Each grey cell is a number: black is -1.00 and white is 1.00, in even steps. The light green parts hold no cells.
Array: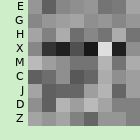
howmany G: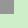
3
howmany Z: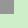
3
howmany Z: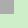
0
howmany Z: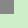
0
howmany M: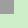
1
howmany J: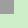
2
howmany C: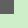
1

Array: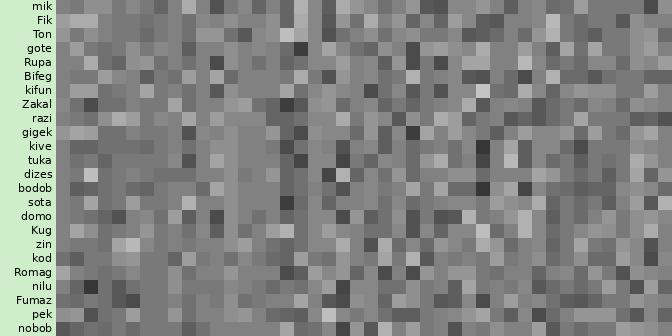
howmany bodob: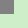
9
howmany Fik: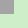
0
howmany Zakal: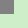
9
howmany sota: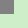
11
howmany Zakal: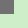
5
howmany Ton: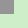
5

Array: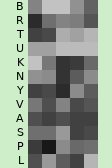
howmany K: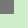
1
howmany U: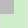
3
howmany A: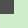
2

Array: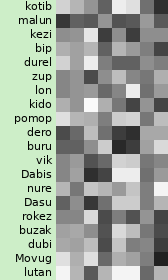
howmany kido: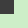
0
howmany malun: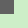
1
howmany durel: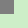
2
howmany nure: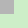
2
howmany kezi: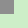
4
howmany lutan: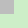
0
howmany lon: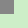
2

